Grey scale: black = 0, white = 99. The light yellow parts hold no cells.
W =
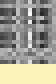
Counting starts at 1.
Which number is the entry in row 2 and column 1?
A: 57
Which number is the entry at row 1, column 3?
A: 46
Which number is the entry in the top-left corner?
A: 36
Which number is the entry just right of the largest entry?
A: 25
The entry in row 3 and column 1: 25
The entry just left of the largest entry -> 41
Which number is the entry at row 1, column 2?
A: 41
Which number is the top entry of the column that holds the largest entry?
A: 80
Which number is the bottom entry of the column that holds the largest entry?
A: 85
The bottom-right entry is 57
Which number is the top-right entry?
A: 63
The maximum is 97
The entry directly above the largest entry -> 91
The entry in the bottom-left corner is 36
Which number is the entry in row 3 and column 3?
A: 36
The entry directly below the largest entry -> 51

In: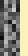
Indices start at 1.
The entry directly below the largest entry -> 27
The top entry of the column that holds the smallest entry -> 16
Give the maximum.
78
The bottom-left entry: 27
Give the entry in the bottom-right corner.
55
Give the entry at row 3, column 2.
39
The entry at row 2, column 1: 16
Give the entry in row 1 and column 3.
39
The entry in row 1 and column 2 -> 66
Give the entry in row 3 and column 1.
22
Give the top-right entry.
22
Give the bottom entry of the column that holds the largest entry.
16
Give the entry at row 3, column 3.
50
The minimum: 5
